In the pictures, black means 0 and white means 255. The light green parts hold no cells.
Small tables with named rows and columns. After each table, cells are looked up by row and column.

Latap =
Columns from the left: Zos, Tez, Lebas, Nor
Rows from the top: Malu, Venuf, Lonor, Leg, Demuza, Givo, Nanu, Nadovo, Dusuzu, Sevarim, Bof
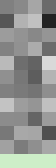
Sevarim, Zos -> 120
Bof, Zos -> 161
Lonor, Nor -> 149
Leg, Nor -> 107
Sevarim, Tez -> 168
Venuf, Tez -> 178
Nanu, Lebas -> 116
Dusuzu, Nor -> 156
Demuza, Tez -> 110
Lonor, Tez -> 147
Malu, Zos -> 128
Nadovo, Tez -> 157
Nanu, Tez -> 122
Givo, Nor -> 180
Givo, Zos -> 144
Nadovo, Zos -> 195
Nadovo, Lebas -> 149
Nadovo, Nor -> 192
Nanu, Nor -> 142
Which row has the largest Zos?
Nadovo

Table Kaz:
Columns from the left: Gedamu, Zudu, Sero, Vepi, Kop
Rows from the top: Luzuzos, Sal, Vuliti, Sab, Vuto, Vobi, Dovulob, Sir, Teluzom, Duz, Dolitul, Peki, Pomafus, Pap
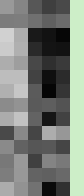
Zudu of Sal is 125
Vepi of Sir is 94
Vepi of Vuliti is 18
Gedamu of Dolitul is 138
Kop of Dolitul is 69
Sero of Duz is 69
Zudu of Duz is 137
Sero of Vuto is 72
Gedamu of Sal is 124
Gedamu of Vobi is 189
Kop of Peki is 121
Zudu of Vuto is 158
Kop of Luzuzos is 73
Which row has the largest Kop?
Duz

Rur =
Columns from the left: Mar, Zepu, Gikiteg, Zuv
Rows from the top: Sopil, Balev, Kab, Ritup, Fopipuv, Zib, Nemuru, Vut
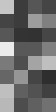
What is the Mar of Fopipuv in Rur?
122
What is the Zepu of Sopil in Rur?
60
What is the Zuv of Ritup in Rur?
128
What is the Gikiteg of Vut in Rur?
96
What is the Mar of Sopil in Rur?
198
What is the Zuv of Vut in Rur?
113
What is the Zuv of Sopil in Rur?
69
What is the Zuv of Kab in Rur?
70
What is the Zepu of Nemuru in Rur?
96
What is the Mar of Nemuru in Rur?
191
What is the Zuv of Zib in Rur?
46
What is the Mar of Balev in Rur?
68
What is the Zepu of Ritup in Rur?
88
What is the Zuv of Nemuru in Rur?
64
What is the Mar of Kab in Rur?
87
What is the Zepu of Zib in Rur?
150
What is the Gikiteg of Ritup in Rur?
88
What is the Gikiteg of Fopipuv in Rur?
164
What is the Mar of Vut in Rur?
184

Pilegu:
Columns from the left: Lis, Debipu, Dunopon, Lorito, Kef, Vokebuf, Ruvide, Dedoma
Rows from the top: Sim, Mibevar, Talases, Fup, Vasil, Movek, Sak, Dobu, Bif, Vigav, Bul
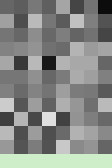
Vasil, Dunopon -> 185
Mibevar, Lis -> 160
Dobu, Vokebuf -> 150
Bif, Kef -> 65
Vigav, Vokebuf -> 178
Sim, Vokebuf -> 69
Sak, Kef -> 158
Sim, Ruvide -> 115
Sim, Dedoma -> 12
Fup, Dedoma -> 164
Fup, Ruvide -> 155
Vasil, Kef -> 179
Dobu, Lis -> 204
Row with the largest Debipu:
Bif

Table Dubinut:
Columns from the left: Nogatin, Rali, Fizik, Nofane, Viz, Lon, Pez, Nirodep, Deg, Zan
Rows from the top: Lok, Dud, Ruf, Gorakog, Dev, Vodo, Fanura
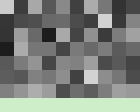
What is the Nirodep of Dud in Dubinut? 210
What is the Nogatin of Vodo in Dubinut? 93
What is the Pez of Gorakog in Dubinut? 105
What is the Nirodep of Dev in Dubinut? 75
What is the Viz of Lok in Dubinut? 137
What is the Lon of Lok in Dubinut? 64
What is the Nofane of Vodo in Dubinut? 119
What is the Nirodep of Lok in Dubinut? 119
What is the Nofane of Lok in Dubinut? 88
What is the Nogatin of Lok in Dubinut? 203
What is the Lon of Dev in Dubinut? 129
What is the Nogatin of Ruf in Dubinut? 52
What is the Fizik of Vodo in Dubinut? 129
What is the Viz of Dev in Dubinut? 135
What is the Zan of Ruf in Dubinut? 161
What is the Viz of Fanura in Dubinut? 77
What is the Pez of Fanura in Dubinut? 93
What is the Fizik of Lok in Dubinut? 168
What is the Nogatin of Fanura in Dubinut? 128
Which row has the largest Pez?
Vodo

